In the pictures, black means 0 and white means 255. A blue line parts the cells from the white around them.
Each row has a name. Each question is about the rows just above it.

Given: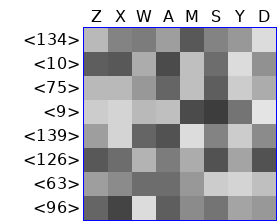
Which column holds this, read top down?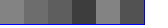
S
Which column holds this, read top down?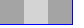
Y
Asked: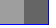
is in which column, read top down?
Z
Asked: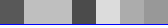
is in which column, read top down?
M
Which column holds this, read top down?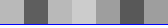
Z
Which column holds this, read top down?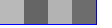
W

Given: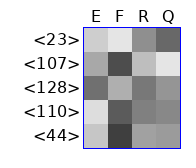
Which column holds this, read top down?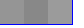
Q
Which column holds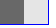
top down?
Q

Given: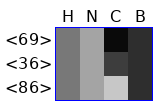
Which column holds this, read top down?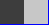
C
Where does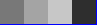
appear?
<86>
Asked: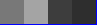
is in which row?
<36>

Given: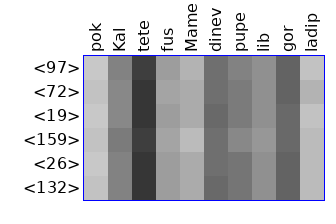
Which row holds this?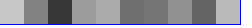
<26>
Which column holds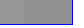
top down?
lib
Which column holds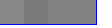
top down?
Kal
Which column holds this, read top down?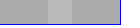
Mame
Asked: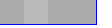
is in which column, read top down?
Mame

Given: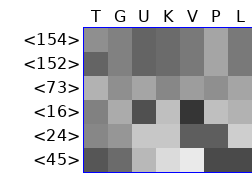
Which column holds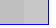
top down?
K
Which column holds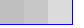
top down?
K
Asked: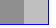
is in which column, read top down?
P
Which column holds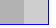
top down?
L
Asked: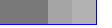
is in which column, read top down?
L
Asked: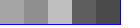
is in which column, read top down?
P
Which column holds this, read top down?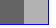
T

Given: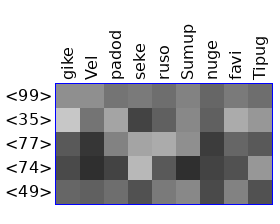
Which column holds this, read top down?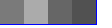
favi
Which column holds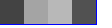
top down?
seke
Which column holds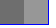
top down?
Tipug
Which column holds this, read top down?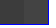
nuge
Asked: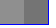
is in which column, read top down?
Vel
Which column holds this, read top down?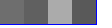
ruso

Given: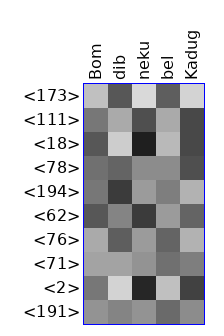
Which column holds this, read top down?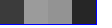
neku
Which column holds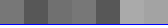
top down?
Bom

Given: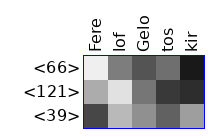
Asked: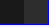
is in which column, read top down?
kir
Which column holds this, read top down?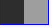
kir
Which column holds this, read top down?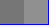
Gelo
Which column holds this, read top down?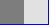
lof

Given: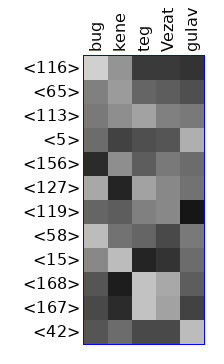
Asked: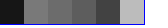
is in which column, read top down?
gulav
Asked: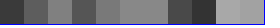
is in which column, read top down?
Vezat

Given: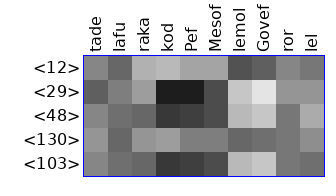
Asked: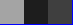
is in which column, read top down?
Pef
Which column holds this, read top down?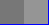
lel
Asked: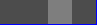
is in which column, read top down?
Mesof
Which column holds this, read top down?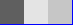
Govef
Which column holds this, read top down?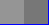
ror
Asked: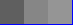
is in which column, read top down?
tade
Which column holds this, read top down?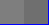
lafu

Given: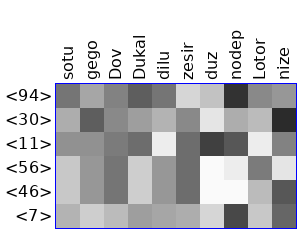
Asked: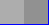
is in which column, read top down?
sotu
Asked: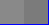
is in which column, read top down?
Dov
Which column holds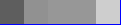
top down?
gego
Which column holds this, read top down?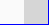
duz
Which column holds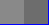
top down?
zesir

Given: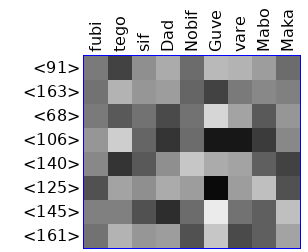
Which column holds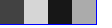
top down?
Guve
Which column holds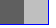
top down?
Mabo
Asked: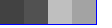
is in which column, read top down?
Maka
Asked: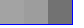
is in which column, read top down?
vare

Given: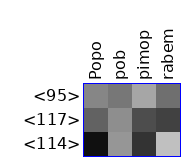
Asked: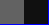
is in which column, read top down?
Popo
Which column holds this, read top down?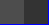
pimop
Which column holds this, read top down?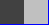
rabem
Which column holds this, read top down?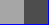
pimop
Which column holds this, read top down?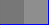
pob

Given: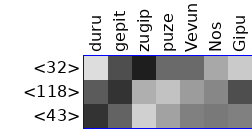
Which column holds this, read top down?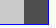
Gipu
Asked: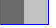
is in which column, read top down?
puze
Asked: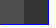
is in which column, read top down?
gepit
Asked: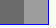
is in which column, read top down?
Vevun
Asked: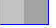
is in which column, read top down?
puze

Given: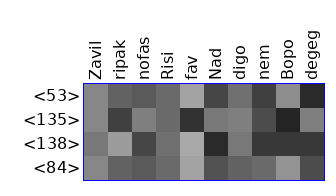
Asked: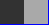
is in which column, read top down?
fav
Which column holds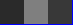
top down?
degeg

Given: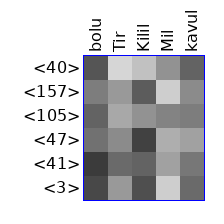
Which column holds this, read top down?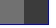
bolu
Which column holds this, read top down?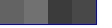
bolu
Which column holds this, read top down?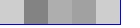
Mil
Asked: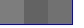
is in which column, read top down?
bolu
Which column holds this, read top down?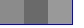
Tir
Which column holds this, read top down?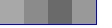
Tir

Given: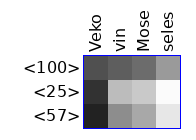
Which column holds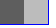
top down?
vin
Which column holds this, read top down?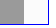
seles
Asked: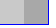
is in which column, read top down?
Mose
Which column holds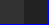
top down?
Veko

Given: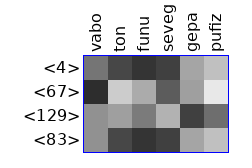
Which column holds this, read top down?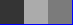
funu
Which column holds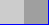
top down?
ton
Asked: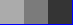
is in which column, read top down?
funu
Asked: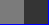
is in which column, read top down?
funu
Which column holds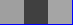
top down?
gepa

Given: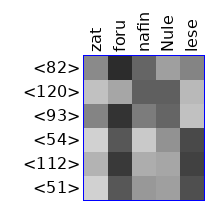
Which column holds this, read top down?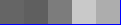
nafin
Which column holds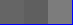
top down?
nafin
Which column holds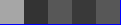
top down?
foru
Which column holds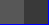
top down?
foru
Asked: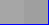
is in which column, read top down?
Nule

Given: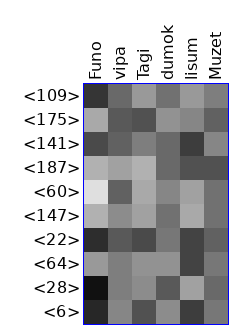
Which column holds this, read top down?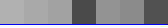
Tagi
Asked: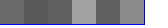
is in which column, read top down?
vipa
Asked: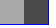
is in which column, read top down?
Funo
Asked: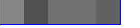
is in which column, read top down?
Muzet

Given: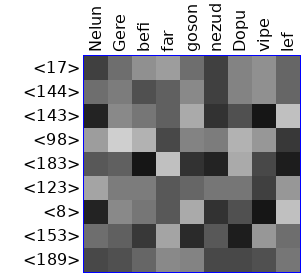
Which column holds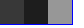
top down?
lef
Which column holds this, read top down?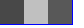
far
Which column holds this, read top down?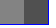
Dopu
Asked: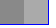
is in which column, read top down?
goson
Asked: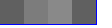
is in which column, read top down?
Gere

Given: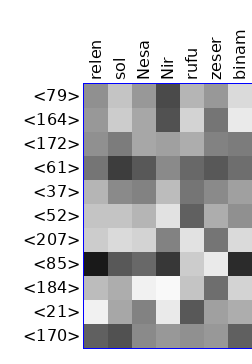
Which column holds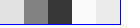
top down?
Nir
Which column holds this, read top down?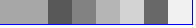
Nesa

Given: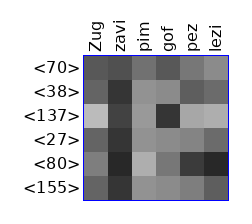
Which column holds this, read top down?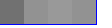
pim
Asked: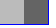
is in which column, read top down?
Zug
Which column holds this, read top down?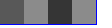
gof
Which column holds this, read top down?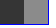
gof
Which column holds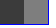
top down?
pez
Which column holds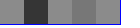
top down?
gof
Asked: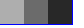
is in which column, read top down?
lezi

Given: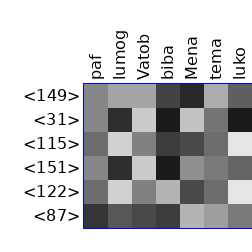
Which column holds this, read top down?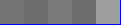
tema
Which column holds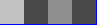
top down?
Mena
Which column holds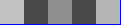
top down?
Mena
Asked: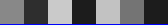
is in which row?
<31>

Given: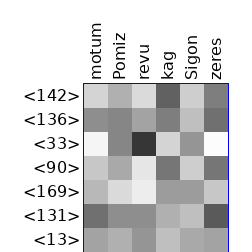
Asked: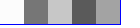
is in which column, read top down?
zeres
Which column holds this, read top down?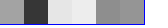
revu
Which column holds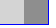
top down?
motum

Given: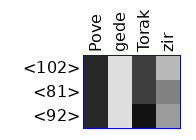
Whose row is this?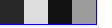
<92>
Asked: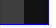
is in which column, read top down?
Torak

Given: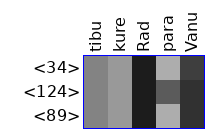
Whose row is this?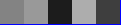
<34>
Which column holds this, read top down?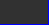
Vanu
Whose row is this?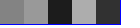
<89>

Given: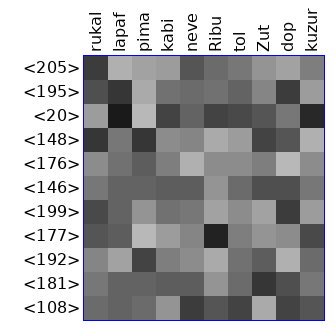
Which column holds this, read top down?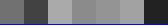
Ribu
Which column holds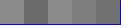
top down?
tol

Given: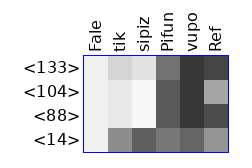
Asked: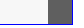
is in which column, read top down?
sipiz
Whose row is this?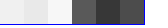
<88>
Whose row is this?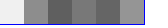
<14>

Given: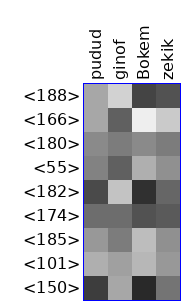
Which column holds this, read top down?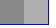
Bokem
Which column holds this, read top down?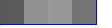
zekik
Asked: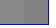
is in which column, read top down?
pudud
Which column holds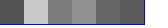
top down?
zekik
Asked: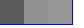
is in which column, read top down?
zekik
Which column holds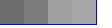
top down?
ginof

